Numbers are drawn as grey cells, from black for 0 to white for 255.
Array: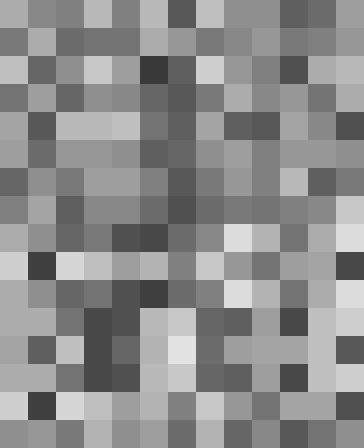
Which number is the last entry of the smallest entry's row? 185
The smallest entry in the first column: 102
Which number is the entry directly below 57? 102
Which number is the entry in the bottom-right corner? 143
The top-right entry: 158
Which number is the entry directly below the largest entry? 199
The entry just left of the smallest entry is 158
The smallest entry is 57
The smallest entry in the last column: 72
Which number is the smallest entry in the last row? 88
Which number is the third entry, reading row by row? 128
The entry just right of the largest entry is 108
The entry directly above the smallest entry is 172
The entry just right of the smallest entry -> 95
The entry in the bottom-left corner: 143
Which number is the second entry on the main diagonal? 172
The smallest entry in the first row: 88
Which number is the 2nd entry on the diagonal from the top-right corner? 128
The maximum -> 226
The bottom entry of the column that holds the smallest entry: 158
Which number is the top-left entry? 172
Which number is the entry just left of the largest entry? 179
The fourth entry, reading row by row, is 185
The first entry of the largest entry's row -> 164
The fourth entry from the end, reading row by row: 136
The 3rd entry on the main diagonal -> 143
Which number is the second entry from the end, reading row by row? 115
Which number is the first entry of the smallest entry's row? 191
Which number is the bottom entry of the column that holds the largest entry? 108

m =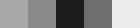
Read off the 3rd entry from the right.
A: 28
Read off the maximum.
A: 235
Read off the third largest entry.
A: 138

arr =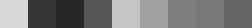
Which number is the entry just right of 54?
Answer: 39
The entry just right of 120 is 100
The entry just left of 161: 197

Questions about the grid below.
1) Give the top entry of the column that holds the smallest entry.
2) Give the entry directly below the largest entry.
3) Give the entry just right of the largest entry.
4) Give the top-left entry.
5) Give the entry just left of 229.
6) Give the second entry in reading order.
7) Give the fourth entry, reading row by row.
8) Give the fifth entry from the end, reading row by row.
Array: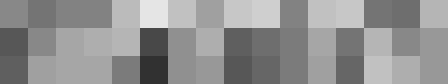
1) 229
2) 72
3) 193
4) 136
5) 187
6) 116
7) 130
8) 160

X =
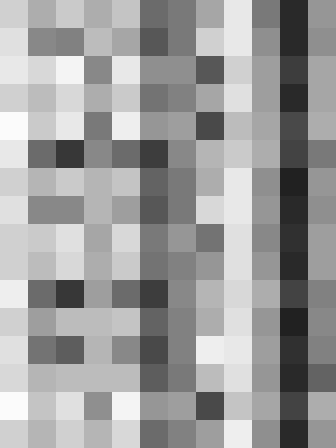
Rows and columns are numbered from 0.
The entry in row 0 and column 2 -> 202
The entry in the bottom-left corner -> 208
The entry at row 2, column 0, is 232
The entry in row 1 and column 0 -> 224
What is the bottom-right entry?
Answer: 150
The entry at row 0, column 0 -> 208
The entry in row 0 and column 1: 173
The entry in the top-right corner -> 150
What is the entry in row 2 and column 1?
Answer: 216
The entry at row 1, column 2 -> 129
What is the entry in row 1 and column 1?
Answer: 136

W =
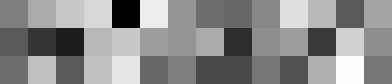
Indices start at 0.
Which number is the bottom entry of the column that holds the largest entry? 251
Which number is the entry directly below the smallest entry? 200
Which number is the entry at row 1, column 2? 29
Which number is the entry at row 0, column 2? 200
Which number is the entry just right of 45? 142
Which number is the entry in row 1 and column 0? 89
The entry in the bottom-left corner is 110
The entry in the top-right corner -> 164
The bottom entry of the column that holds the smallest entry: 230
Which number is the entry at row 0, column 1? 170
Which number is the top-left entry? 126
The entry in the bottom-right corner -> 118
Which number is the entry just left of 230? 192

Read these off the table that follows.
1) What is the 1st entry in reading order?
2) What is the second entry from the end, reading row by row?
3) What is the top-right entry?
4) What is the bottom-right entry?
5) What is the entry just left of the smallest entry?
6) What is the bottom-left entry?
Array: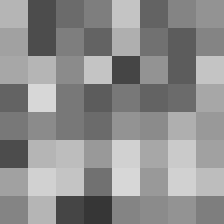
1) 181
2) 147
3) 147
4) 126
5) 69
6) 132

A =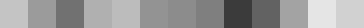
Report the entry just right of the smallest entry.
98
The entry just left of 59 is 127
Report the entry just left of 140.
147

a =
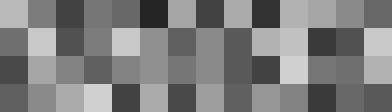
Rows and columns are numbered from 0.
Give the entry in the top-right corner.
104
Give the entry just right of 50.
178
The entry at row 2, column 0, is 73
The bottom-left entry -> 96
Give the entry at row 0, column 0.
185
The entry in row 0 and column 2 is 66
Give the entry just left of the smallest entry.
104
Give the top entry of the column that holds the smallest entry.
37
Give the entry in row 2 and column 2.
130
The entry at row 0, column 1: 124
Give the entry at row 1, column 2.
81
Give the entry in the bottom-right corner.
89
